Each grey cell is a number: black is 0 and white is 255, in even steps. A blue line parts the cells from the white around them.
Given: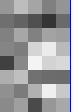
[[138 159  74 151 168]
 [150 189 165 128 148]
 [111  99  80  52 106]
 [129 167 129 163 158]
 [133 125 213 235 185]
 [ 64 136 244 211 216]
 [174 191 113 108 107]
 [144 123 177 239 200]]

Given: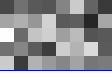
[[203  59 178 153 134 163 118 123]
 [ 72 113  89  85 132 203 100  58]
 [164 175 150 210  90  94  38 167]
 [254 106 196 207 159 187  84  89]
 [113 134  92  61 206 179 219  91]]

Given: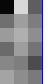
[[164 141 122]
 [  7 216  94]
 [111 158 125]
 [155 175 142]
 [106 158 116]
 [135 126  76]]

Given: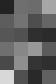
[[216  80  41  97]
 [ 35 111 108 166]
 [ 93 115  78 102]
 [ 86  81  47  43]
 [111 135 152  91]
 [ 73 143  52  47]]

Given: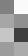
[[156 171]
 [128 250]
 [166 144]
 [198  63]]

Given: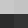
[[ 44  52]
 [200 195]]

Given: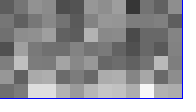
[[111 123 222 222 178 154 182 197 193 173 246 177 172]
 [ 93 117 146 139  77  83 151 142 158  54 115  97 142]
 [118  96 119 136 115  90 131 151 149 125 124 128  94]
 [112 141 144 159  97  92 179 137 139  74 104 104 132]
 [ 80 160 121 112 111 131 116 122  99  80 104  89 130]
 [126 192 124 123 164 136 152 103 109  97 115 185 126]
 [151  97 170 174 107 124 105 172 175 133 167 105 141]]

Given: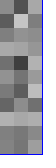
[[131 118 158]
 [140  81 168]
 [ 92 197 126]
 [127 146 141]
 [169 164 150]
 [112  63 178]
 [146 116 154]
 [122  93 189]
 [101 141 112]
 [177 168 174]
 [128 120 137]]

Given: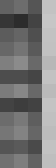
[[113 126  98 190]
 [ 98 109  85 194]
 [ 54  44  67 198]
 [ 92 101  79 194]
 [103 116  90 193]
 [127 139 105 183]
 [ 77  77  69 194]
 [123 135 104 186]
 [ 67  61  66 195]
 [108 121  94 192]
 [118 131 102 188]
 [ 85  90  74 194]]
